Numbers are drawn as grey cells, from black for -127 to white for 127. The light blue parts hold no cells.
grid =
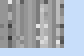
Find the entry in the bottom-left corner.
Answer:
21
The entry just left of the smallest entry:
21
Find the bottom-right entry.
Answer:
9
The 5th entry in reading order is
46
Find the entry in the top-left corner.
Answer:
21
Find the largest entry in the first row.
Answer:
101
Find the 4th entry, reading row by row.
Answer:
9
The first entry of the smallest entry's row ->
9
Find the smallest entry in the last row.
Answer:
-19
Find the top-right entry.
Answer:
34
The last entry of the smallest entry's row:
-32
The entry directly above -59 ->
-4
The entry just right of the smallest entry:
21
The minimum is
-72
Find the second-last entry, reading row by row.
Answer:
59
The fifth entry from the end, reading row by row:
59
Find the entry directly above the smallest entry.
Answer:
-4
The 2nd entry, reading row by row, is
21
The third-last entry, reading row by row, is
9

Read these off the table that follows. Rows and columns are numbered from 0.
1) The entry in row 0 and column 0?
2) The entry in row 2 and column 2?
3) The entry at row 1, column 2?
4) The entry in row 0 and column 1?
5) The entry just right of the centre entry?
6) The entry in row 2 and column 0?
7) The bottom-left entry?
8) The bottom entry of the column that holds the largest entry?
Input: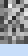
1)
8
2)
37
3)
119
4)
-76
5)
-19
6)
8
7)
8
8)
-35

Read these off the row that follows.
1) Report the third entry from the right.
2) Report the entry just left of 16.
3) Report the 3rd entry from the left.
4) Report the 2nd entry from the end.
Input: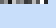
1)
-41
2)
-10
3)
-102
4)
126

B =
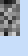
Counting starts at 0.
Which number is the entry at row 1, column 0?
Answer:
3
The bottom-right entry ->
-40
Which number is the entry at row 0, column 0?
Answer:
-54
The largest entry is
77
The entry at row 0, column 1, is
-108
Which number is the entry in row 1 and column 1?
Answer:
-40
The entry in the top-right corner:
32
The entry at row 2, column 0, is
32
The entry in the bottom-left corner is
61

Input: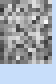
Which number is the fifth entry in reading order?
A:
-33
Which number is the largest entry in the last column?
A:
93
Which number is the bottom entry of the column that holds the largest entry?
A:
9
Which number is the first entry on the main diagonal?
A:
9
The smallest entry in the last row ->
-33
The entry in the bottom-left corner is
-20
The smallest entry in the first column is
-77
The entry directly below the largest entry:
-47
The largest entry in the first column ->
77
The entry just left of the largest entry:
64
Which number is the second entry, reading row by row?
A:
9
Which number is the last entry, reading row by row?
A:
51
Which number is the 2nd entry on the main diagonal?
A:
-5
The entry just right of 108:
-47
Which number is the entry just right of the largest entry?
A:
9
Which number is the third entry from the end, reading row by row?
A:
77
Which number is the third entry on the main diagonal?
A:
64
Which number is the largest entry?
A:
121
